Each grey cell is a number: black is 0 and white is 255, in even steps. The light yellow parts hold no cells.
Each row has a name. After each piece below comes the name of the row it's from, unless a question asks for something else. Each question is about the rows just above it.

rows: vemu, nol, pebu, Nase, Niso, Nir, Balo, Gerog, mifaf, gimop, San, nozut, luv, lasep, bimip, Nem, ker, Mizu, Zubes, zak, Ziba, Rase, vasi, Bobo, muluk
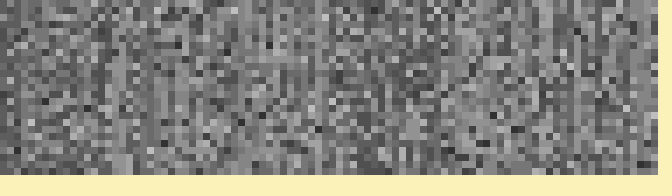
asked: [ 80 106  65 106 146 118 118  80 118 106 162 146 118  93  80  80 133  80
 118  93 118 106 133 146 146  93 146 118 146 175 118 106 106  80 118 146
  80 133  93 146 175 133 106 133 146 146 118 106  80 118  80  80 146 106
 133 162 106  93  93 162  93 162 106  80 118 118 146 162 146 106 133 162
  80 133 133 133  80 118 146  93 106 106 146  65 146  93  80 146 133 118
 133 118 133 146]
Nir
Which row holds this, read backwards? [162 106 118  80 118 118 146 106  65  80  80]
muluk
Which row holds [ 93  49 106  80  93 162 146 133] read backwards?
Nem
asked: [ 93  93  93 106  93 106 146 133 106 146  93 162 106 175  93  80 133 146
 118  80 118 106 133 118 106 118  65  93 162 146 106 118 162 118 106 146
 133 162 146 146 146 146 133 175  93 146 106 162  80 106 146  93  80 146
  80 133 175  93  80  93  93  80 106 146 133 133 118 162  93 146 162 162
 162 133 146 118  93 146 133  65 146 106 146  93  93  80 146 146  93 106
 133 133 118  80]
mifaf

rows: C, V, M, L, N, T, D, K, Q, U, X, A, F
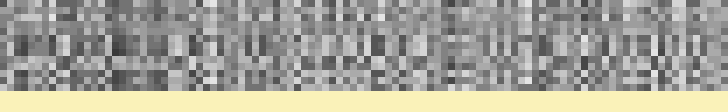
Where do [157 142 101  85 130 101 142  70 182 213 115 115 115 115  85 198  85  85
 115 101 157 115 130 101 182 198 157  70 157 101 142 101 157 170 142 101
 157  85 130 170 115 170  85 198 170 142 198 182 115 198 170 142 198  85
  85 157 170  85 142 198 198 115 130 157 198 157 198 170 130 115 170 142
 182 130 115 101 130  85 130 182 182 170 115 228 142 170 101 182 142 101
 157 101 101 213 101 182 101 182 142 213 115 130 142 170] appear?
T
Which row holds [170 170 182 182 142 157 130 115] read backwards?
N
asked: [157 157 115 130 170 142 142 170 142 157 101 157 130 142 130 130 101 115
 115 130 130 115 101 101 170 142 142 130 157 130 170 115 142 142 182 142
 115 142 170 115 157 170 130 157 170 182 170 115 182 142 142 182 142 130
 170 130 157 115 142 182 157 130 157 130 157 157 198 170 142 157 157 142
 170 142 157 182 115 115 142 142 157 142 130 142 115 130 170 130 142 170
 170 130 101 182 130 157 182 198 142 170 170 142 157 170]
V
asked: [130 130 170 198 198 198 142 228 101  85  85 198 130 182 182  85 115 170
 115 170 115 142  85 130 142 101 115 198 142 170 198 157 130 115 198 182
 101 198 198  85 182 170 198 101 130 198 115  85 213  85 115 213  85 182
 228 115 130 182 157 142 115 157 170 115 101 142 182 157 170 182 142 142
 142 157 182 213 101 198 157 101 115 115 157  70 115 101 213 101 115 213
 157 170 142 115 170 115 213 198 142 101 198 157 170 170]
M
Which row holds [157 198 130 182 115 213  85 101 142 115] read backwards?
F

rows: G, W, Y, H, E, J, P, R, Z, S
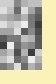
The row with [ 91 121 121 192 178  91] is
J
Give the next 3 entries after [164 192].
[ 78 178  62]
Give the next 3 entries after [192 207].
[237 121  62]
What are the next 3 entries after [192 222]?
[107 136 237]

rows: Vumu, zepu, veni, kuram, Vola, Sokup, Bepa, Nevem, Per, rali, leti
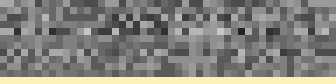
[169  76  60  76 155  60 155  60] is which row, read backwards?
veni
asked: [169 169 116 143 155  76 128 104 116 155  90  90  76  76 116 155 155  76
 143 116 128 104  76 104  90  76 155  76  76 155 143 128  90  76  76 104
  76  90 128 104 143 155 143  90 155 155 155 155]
Vumu
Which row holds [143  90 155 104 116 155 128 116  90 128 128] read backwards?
zepu
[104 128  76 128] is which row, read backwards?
Nevem

